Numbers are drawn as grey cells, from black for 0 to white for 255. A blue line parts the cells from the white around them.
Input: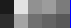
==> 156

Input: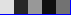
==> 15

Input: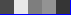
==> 147

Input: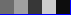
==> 205

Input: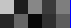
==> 59

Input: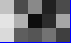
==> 33

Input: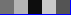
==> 201

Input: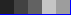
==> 197

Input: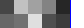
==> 131
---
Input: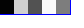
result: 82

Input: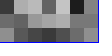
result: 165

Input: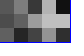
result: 156

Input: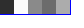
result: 138

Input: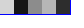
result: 140

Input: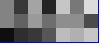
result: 110

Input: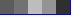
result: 189
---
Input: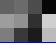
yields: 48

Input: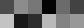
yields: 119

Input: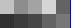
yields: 163

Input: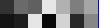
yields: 96

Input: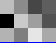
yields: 158

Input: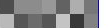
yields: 140

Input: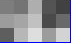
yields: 193

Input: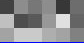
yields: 89
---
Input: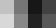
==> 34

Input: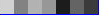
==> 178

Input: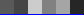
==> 204

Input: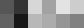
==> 184

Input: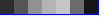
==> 145

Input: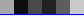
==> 73

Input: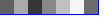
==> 54

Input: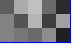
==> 106

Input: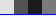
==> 26
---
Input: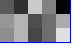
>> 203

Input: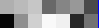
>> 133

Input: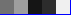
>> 21

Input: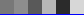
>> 183

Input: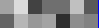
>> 111

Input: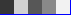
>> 87
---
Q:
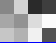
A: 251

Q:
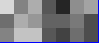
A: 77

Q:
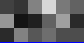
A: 42

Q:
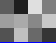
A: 200

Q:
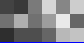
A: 102

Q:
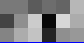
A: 172

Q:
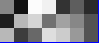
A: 83

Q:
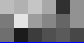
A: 146
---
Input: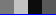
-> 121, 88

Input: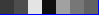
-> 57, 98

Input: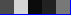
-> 75, 120

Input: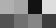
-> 176, 62

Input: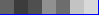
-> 99, 216

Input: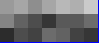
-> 154, 54

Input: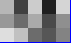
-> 182, 131

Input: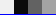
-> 240, 163
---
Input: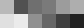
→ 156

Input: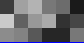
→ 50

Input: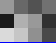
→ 153

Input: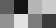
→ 181

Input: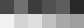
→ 93

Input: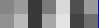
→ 79

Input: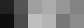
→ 150

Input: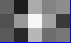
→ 162

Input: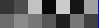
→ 21

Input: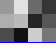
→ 36
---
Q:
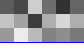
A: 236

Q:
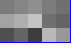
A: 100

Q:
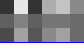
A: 161

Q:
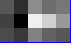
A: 56

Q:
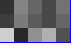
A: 40

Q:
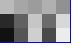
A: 85

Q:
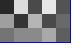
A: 138

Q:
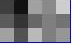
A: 82
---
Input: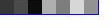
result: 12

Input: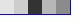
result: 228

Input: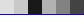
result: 201

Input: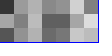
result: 178

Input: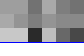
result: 200

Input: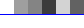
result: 159

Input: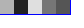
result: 179
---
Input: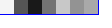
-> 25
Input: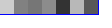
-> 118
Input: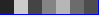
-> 68
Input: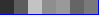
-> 195
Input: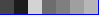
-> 211
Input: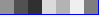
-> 48
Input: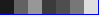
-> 151
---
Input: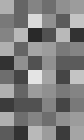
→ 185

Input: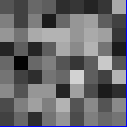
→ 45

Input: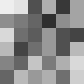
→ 153

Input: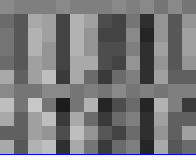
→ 178

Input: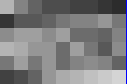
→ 99
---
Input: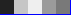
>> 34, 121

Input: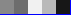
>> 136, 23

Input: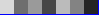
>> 217, 37

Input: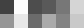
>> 65, 201

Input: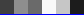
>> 63, 28

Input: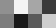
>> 144, 206

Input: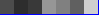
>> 76, 207

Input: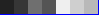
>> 34, 185
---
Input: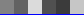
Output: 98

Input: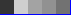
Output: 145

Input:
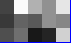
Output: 57

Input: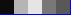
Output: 120

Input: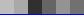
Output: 113

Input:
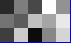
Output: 62

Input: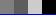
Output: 127

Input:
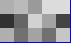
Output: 102
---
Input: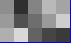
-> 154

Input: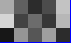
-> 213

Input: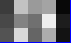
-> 72

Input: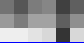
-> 153

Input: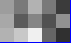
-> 168

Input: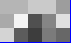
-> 169
